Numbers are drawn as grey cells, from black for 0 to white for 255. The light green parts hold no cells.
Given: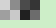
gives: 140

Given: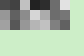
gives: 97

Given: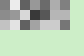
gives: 152

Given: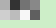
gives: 51

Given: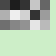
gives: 238

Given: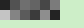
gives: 82
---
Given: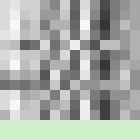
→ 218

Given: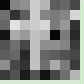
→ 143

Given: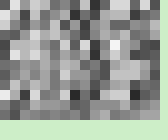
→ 132

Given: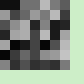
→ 6

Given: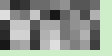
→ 41

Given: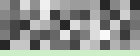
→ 124

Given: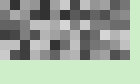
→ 192
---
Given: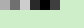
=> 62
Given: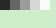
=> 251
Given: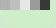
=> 56
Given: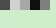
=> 126
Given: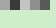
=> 89
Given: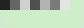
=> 228
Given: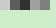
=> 127
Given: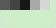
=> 214
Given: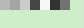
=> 115
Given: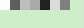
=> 128
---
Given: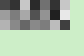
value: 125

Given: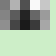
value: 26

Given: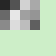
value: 220

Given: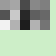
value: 29

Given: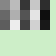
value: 65

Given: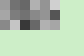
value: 104

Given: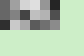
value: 91

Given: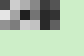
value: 194

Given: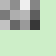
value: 103

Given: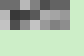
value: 153
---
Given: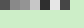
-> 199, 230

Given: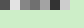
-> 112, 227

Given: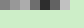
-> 110, 193

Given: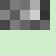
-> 162, 205

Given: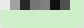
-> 117, 233

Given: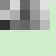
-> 81, 224
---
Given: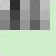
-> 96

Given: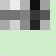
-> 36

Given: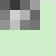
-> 126

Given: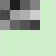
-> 83

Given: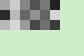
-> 112

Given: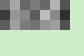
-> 158

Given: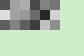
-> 192
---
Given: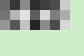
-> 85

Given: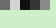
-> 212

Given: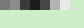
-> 140

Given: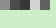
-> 75

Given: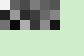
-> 11

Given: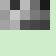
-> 174
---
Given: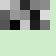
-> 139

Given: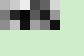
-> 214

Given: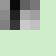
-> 119

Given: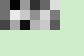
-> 222

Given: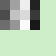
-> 34

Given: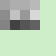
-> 185

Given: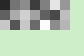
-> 151
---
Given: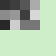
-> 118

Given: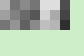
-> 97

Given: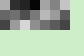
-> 214

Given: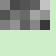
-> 95

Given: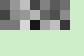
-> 214

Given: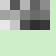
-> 77

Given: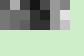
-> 95

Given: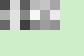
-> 63
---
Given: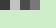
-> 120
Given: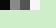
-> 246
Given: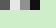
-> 16
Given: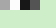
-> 84
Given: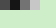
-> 199
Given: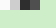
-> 79
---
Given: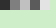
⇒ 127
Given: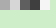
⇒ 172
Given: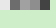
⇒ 142
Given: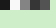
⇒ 83
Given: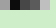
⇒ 91
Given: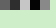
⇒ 98
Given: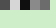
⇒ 108
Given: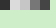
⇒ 119
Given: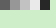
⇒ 151
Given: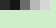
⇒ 107
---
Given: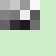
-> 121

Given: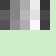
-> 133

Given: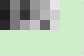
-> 120

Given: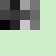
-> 55

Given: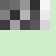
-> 48

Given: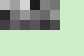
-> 117

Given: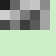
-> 176
